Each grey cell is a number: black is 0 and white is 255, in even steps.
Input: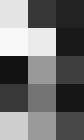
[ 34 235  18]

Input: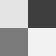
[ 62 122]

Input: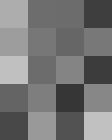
[ 62 102 108 100]

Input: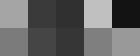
[ 19 127]

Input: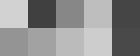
[ 69 205]

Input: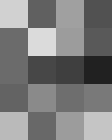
[ 81 156  71  99]

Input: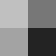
[119 163]

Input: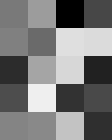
[ 71 223 165  77]
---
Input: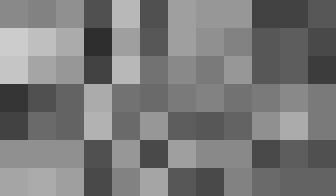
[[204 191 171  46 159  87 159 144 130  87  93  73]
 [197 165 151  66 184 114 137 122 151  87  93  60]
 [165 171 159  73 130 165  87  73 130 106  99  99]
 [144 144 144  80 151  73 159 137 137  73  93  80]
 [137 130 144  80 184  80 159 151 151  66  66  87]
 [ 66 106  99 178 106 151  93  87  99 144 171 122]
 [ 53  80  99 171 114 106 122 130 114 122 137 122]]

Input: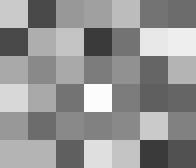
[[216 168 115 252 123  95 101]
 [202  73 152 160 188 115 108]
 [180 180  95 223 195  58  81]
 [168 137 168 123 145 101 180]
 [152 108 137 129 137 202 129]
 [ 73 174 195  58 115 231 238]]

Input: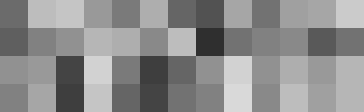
[[145 153  68 210 122  62 101 145 210 145 174 153 182]
 [129 166  62 197 101  68 114 129 217 137 189 160 182]
 [107 189 197 153 122 174 101  82 166 114 160 166 203]
 [ 95 129 145 182 174 137 189  47 114 129 137  89 114]]

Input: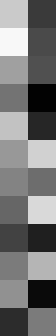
[[248  74]
 [202  58]
 [194  38]
 [160  80]
 [152 209]
 [145  10]
 [131 109]
 [123 181]
 [115   2]
 [102 217]
 [ 66  31]
 [ 44 123]]

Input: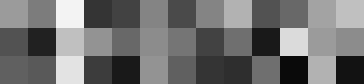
[[155 124 243  52  66 132  74 132 178  82 104 163 192]
 [ 96  89 227  60  25 147  96  52  46 111  10 178  18]
 [ 82  33 192 147 104 140 117  66 111  25 219 155 140]]

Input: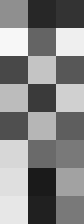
[[247 100 239]
 [231  32 121]
 [223  26 162]
 [215 106 121]
 [188  58 208]
 [143  39  51]
 [ 79 182  94]
 [ 72 196  87]]

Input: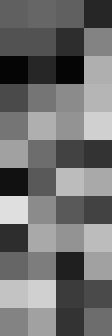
[[223 139  89  66]
 [195 208  59  74]
 [161 109  66  51]
 [131 161  51 109]
 [117 175 147 208]
 [102 125  31 161]
 [ 96 102  96  38]
 [ 82  82  45 131]
 [ 74 117 139 181]
 [ 45 169 147 188]
 [ 17  89 188 169]
 [  5  38   5 175]]

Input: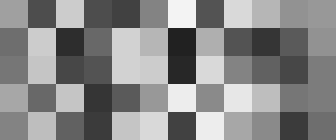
[[167 104 197  53  90 152 237 138 231 190 118 124]
 [160  77 204  77  65 131 243  83 217 182 146 152]
 [131 190  97  59 197 217  65 237 167 138  59 110]
 [118 197  71  83 210 204  39 217 131  97  71 124]
 [110 204  45 104 210 182  33 175  83  53  90 146]]
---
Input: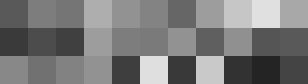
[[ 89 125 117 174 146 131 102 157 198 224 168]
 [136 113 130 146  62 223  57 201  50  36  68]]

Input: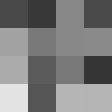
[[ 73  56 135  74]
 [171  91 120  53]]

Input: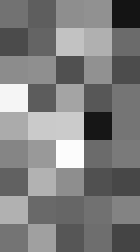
[[114  94 142 145  20]
 [140 143  80 145  76]
 [171 202 203  22 117]
 [ 97 178 142  80  71]
 [116 160  86 110  68]]

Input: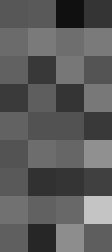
[[ 87  89  16  52]
 [ 97  56 119  84]
 [ 98  82  82  57]
 [ 89  49  52  64]
 [ 95  38 141  94]]

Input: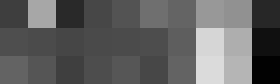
[[ 62 167  41  71  83 111 100 152 145  39]
 [ 99  85  63  77  86  71  99 219 181   2]]

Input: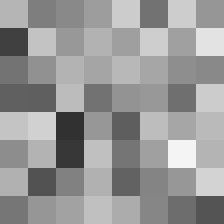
[[181 126 137 157 204 114 205 150]
 [115 145 179 165 184 166 142 137]
 [196 209  49 151  94 189 166 186]
 [177  82 129 177  98 132 151 211]]

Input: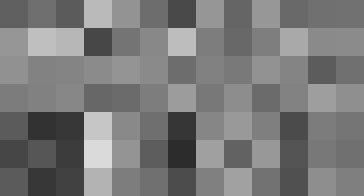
[[ 96 111  91 186 147 109  73 150 101 151 105 112 113]
 [145 130 132 139 148 138 109 129 121 146 132  92 112]
 [ 91  50  55 198 137 111  54 134 153 127  75 124 117]
 [ 91  55  65 179 125 112  76 128 161 114  80 142 127]]

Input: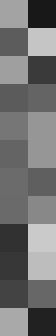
[[163  24]
 [159  58]
 [118 150]
 [107  95]
 [ 49 202]
 [ 67 103]]
